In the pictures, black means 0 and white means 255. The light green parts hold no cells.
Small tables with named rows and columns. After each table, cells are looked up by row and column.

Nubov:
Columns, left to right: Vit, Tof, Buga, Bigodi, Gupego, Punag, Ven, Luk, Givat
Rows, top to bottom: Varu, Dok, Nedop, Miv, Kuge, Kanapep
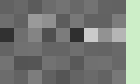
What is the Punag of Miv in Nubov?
111
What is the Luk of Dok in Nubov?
98
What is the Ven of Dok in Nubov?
98
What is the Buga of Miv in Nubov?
114
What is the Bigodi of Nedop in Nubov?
80
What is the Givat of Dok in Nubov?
124
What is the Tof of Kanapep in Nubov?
99
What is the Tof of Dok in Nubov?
98
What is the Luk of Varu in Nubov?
99
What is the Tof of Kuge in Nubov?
84
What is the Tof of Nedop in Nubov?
111
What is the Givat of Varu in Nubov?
98
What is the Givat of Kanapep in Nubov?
120
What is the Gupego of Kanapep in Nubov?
85
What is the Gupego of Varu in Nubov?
115
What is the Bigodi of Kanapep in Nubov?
97
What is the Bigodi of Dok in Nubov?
144
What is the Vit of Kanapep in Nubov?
108

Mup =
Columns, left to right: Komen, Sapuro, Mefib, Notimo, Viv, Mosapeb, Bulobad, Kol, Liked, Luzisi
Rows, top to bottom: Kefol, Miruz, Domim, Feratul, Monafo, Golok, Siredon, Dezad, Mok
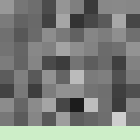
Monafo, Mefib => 133
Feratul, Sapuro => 101
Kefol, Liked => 137
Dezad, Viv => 70
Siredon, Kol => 111
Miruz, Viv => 166
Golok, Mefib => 89
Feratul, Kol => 107
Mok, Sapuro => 91

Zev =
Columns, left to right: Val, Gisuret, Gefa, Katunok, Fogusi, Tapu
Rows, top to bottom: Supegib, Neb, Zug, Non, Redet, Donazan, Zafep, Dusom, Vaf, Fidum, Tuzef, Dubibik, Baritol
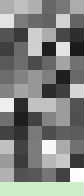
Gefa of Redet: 75
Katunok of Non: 30
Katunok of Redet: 103
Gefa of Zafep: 151
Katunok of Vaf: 132
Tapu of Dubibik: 53
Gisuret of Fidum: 50
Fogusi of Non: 228
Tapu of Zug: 46
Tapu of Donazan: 104
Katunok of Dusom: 194
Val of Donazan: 108
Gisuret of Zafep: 163
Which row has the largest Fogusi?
Non

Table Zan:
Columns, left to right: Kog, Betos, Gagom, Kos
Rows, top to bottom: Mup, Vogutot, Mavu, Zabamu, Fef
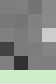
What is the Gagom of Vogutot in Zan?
129
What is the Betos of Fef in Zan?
49
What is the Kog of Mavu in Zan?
128
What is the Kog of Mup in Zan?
125
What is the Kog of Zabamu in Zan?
67
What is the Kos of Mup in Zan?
137
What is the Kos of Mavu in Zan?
204
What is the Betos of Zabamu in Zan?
123
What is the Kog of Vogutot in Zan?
120
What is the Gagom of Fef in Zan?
127
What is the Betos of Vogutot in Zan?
118
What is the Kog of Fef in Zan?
127
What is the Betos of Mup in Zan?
127
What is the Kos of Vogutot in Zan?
138
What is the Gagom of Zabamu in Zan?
125
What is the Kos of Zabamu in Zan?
133
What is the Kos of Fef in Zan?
126
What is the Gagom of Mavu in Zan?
132

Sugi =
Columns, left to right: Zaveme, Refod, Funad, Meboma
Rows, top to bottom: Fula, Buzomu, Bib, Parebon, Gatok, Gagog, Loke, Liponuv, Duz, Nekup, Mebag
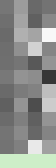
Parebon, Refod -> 144
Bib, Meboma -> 248
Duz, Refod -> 127
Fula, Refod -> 156
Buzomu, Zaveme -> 111
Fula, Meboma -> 115
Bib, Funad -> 164
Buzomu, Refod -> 164
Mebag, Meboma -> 160
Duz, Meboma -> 148
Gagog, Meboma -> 54
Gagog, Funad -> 141
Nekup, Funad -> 103
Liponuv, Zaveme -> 96
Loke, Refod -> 123
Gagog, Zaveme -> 120
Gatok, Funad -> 88
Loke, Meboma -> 190
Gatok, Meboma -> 148
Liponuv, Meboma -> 204
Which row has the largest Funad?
Mebag

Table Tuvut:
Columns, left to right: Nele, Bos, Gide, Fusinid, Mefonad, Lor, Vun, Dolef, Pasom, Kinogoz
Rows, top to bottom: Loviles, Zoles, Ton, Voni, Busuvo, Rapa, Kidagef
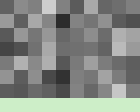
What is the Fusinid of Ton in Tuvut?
151
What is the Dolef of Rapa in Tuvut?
163
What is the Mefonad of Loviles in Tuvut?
129
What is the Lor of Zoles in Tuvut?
131
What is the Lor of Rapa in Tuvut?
127
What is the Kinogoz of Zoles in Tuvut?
80
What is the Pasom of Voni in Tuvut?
186
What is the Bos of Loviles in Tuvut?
139
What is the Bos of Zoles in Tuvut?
95
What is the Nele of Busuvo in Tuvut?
122
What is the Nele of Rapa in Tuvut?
147
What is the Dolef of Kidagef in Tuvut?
134
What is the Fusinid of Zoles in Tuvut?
133
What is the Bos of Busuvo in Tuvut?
177
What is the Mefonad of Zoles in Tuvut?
44
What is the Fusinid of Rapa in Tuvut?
73
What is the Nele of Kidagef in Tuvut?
92
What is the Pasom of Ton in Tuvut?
176
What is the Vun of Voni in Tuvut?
115
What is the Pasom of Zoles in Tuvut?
92

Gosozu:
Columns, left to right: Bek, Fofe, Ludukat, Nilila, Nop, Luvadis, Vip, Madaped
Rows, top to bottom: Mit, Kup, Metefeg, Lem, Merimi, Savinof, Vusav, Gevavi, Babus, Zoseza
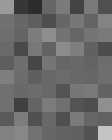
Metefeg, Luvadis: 102
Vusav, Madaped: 99
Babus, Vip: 102
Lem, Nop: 139
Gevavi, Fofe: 64
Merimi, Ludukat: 70
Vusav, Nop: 84
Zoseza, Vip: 83
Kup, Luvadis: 119
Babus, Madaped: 98
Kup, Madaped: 131
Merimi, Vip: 100

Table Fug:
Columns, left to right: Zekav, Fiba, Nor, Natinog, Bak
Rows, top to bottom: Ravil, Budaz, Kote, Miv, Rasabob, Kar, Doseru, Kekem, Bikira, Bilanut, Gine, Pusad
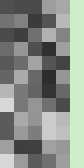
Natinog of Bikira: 203
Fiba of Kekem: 120
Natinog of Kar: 45
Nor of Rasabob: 163
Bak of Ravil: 167
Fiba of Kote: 63

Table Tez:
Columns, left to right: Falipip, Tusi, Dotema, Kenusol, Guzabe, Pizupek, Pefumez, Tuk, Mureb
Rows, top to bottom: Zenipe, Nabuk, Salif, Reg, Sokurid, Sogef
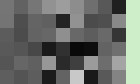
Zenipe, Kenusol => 146
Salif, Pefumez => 93
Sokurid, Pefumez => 155
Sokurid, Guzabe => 42
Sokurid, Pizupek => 63
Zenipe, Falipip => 117
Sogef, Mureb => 131
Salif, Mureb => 53
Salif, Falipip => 92
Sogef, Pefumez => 25
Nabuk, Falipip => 116

